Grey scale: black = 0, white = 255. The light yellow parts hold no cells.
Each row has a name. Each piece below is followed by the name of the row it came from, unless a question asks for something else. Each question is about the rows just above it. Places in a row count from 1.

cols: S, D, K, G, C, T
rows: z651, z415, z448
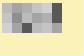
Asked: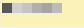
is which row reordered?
z651
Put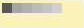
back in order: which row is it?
z651
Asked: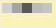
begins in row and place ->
z448, 1
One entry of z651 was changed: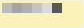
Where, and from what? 5, [208]
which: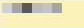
z448
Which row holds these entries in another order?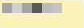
z448
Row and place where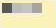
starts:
z448, 3

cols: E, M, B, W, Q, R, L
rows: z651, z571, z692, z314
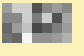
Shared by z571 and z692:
[125]
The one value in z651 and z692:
[155]
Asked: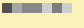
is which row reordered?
z571
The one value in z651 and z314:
[155]
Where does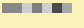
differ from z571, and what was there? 6, [81]
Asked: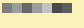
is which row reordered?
z692
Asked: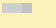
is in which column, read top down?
B

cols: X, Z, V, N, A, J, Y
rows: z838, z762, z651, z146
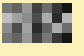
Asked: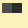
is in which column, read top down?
N
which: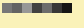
z838
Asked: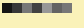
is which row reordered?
z146
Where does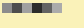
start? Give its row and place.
z651, 1

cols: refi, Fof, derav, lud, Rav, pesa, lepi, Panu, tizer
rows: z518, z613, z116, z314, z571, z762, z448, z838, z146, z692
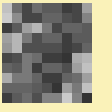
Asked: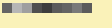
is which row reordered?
z314
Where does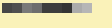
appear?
z762
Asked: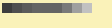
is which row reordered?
z448

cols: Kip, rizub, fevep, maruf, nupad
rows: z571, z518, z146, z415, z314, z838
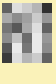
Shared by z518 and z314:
[140]
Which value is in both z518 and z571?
[203]
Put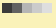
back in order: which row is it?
z838

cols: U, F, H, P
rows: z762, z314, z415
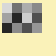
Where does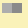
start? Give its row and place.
z762, 3
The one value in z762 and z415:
[138]
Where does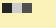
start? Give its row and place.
z314, 2
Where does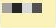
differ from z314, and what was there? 3, [205]

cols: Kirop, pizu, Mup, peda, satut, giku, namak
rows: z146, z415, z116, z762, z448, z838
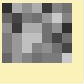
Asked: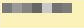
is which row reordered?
z838
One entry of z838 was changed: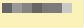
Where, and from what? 4, [113]
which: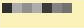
z146
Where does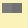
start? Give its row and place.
z415, 3
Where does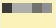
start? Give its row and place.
z116, 2
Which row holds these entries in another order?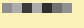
z116
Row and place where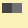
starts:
z762, 6

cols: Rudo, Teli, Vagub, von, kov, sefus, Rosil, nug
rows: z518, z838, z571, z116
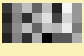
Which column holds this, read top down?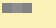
Teli
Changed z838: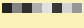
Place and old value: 6, [67]
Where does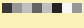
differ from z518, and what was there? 2, [142]
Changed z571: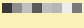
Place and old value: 4, [100]

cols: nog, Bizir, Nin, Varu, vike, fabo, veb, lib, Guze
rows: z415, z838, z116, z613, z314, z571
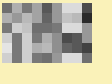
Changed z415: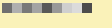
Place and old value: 7, [219]
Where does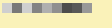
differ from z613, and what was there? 4, [120]
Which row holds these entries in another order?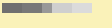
z571

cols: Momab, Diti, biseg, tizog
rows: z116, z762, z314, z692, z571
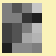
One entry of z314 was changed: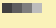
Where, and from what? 2, [83]
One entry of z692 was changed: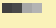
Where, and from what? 2, [83]
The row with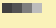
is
z314
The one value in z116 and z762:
[126]

